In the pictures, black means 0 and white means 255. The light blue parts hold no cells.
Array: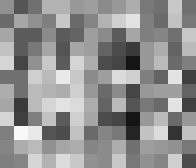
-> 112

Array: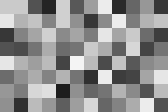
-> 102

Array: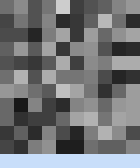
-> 96

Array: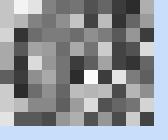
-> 60

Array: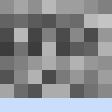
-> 158

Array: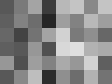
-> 196

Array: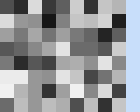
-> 50

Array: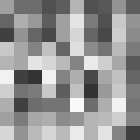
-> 87

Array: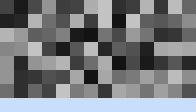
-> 54
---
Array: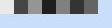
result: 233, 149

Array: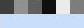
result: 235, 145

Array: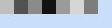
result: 214, 191

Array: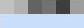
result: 193, 177

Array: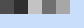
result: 195, 167

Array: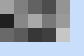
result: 198, 169

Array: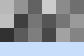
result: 204, 191

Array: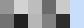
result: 210, 202

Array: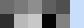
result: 200, 185
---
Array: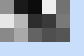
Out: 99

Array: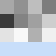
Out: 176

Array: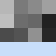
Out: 145

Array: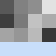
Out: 186

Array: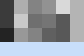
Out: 131

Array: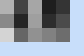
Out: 145

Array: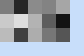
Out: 173
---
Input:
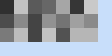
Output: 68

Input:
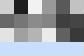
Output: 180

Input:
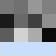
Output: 171

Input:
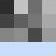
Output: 72

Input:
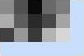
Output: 57

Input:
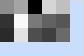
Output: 78
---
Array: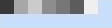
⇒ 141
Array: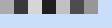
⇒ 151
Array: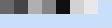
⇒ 133
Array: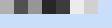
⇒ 150
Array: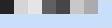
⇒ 171
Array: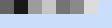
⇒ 138
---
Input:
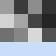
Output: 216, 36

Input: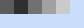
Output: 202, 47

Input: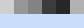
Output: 207, 39

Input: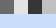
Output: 227, 54

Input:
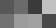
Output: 193, 58

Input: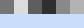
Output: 220, 47
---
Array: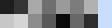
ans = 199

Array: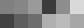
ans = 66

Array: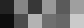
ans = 14

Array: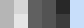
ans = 181

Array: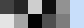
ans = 228

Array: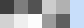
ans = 210
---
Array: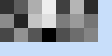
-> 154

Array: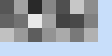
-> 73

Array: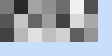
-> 217

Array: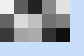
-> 114

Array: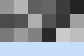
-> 54

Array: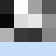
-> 231

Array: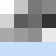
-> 107
